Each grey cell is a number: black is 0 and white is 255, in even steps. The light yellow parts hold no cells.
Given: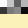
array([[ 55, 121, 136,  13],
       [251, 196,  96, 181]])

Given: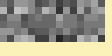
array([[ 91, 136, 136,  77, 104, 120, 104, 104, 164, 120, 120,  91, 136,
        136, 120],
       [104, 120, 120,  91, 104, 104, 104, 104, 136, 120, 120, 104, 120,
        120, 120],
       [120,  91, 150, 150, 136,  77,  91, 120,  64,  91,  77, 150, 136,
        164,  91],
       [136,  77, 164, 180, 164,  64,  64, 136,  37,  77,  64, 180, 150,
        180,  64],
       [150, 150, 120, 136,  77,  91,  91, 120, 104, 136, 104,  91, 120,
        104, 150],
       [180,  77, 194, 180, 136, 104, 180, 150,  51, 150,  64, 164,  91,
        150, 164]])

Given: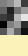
array([[  3, 128, 154,  45],
       [ 60,  45, 184, 228],
       [ 86, 170,  99,  17],
       [ 99,  32, 112, 154],
       [128, 142, 184,  60]])

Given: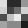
array([[ 78, 194, 234,  78],
       [163, 137, 137,  27],
       [208,  66, 109, 208],
       [221,  42,  42, 149]])

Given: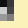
array([[ 15,  57],
       [153, 126],
       [204,  70]])

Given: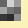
array([[ 57,  44, 142],
       [100, 210, 154],
       [166, 116, 100]])

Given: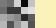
array([[108,  56,  56, 209, 225],
       [121, 108, 209,  11, 196],
       [169, 153, 137,  41,  94],
       [183,  82, 153, 196,  82]])

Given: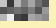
array([[ 84,  99, 113,  99, 125,  84, 153],
       [182, 237,  70,  56, 166, 153, 139],
       [197,  56, 182, 125, 166, 113,  84]])

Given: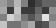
array([[129, 211, 182, 116,  85, 116, 226, 129],
       [154, 129, 182, 129,  46,  73, 100, 100],
       [168,  58, 195,  58,  58, 100,  58, 142],
       [195, 116, 116, 142, 168,  73,  85, 154]])
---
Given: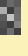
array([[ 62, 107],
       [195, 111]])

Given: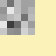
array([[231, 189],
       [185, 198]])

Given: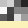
array([[ 68, 134],
       [ 62, 225]])

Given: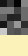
array([[124,  64],
       [ 35,  37]])

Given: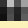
array([[72, 36],
       [79, 32]])

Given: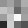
array([[180, 103],
       [199, 248]])

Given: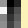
array([[34, 79],
       [52, 92]])

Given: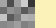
array([[146, 135],
       [ 90, 123]])
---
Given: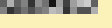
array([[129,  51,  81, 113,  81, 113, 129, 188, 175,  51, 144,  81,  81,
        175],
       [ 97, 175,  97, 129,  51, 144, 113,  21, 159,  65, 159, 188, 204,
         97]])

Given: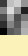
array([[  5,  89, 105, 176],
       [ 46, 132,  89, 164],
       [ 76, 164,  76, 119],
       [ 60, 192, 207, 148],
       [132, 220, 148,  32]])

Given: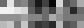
array([[145, 145, 145, 159, 133, 133, 107, 171, 145, 121, 121, 121],
       [185, 198, 121, 198,  95,  53,  65,  40, 185,  79,  95, 159],
       [107, 227, 121, 133,  79,  24,  65,   8, 214,  79, 107, 171],
       [242, 242, 227, 214,  95,  53, 107,  65, 159, 121,  40, 107]])

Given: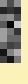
array([[ 90,   8, 203],
       [ 65,  21, 119],
       [ 37,  52,  37],
       [103,  65,  78],
       [144,  78, 144],
       [159, 103, 103],
       [159, 119,  52],
       [ 21, 131, 174],
       [131, 144,  78]])

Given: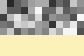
array([[186,  40,  93, 118, 158, 170, 170,  53, 106,  81, 199, 146],
       [186,  93,  93,  53, 170, 246, 106, 106, 186,  93, 118, 131],
       [118, 106, 215, 199, 215, 158, 146,  53, 215, 158, 231, 106],
       [ 65, 186, 231, 170, 131, 215,  81, 146, 131, 131,  81, 246],
       [146, 199,  93, 146, 118, 158, 131, 215, 170, 246, 246,  81]])

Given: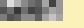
array([[124,  82,  95, 138, 138,  95, 165, 195, 165],
       [ 82, 111,  55, 111,  67,  82, 124, 165, 152],
       [124, 222, 180, 138, 111,  95, 165,  67, 152]])
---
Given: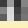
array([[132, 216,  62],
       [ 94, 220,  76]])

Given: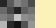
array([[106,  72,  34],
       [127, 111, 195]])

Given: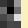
array([[108,   2, 107],
       [ 72,  92, 223]])

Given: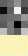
array([[ 12,  96, 241],
       [101, 108, 112]])

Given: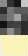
array([[ 46, 117,  93],
       [ 90, 118, 161]])

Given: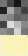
array([[ 31, 168, 110],
       [142, 132,  97]])

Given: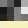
array([[ 20,  55, 131],
       [ 34,  61, 131]])

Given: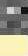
array([[118, 210, 154],
       [101,  99,  96]])
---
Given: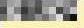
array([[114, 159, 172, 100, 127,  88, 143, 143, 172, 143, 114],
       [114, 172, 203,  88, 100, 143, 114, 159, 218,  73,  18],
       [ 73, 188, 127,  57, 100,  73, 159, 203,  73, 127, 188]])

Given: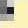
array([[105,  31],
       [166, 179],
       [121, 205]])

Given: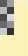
array([[200,  48],
       [186,  64],
       [104, 145],
       [ 92, 159],
       [ 76, 216]])

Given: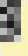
array([[ 86,  26, 100],
       [173,  56,  71],
       [188,  71, 132],
       [ 86, 100, 204],
       [188, 132,  71],
       [ 26, 147, 116]])

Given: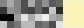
array([[  1,   1, 156, 226, 169, 212, 240, 169, 156],
       [197,  90, 117, 185, 185, 102, 117,  78, 226],
       [ 54, 144, 132,  78,  66, 102,  66, 197,  41],
       [132, 169, 132,  78, 169, 102, 144,  90, 102]])

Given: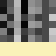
array([[128,  31, 173,  61, 102,  61,  73, 201],
       [128,  45, 173,  61, 114,  61,  73, 201],
       [ 88,  73, 201,  45, 144, 102,  73, 186],
       [ 31,  88, 186,   5, 144, 128,  73, 114],
       [ 18, 102, 173,   5, 157, 144,  73,  88],
       [ 18, 114, 157,   5, 157, 144,  73,  88]])

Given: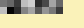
array([[190,   5,  44, 132, 164,  88, 148, 119,  58],
       [119, 103,  58, 190, 206,  44,  72, 164, 103]])
